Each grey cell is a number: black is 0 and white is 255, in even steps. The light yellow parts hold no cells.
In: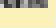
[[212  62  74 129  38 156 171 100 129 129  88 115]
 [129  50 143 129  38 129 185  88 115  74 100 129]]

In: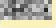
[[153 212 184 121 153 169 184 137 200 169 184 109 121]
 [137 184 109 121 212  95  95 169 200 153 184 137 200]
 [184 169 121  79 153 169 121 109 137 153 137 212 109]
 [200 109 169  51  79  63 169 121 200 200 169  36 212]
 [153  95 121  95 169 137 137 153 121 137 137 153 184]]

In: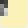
[[123 212]
 [109 196]
 [139  82]
 [ 53  69]]

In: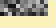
[[145 204  92  61  77 172 118  77 145 133  92 160]
 [133 105  19  19 204 118 145 172  77 160 160  61]
 [ 19  77 188  34 118  61  92  48  34 105  48 105]
 [105  61 105 133  48 133 118 160 145 188  61 188]]

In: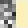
[[129 231 205  41]
 [156 193  99 129]
 [205 169  56 205]
 [143 156 113  99]
 [169 113 113 143]
 [ 84  99  84 193]
 [244  70 244 181]]

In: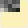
[[199 151  76  60  32]
 [139 102  60 127 139]
 [115  90 115  76  90]]
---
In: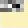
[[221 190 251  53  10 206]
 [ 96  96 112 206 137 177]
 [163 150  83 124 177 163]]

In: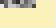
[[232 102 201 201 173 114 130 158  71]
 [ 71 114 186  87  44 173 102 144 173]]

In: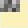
[[110  94 156  64 126]
 [170  94 110 156 110]
 [184 126  80 199 142]]

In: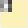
[[130 244 101]
 [171 200  75]
 [158 185  61]]

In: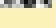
[[166 195 138 209 195 209  67  67 122 251 237 181 110]
 [237  80  95 152 224  95  12  80  39 224 152  26 138]]

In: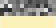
[[210  82 237 136 111 198  82  95  95  52 136  52 124 152]
 [ 66 183 136 111 167 124 152 111  82 183  66  95 167 152]
 [167 198 124 124  95 136 111  66  95  82  95  82 152 136]
 [ 52  52  37 124 111  82 136 167 152 183 183 224  66 124]]
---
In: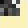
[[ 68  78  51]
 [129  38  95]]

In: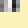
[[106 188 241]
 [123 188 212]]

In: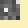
[[ 96 117 110]
 [ 82 242 101]]

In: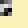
[[205 231 187]
 [211  53   4]]

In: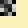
[[100  40  41]
 [207  93  21]]

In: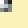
[[220 192 134]
 [140  87 133]]

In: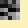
[[ 15  17  48]
 [135 163   5]]

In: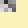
[[203 208 105]
 [218 165 209]]

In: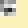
[[162 224 212]
 [153  77  35]]
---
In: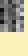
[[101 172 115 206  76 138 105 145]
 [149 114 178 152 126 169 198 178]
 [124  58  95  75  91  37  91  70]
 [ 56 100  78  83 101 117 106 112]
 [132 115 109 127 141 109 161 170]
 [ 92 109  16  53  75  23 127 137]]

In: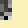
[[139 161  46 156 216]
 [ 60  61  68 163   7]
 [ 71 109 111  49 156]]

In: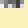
[[143 222]
 [ 62  65]
 [107 145]
 [100 218]
 [129 120]
 [170 242]]

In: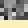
[[119 180 192  59  73]
 [ 98 105 111 138  74]
 [ 71 106 126 102  78]
 [156 131  46 216 121]
 [152 164 138 152 173]
 [145 151  90  78  30]
 [ 87  54 182  55 215]]

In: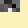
[[108 112  68]
 [104   8  99]
 [ 42  77 233]
 [ 36 100  95]
 [119  88  83]]

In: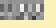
[[145 105 106 159 147]
 [151 231 227 120 156]
 [146 128 128 156  61]
 [149 182 182 124 126]
 [140 109 110 170 198]
 [146 241 234  98 105]
 [151 142 141 151  95]
 [149 155 156 151 133]
 [142 100 104 177 152]
 [155 148 145 150 129]
 [151  96 102 176  97]]

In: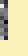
[[ 48  68 121 128 113  16 103  65  99  42]
 [103 236 133 113  71 126 104 142 120 185]]

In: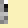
[[253  15  53 194 111 160]
 [143 159 154 185 170 131]]

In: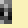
[[119 111  58  32  15  77]
 [124 169 107 172  77  77]
 [193 113  35   8  65 155]]
